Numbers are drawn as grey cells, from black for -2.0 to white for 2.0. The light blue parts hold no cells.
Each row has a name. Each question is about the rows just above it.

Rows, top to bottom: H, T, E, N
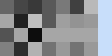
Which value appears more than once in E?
[0.6]
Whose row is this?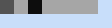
E
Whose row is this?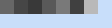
H
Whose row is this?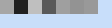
T

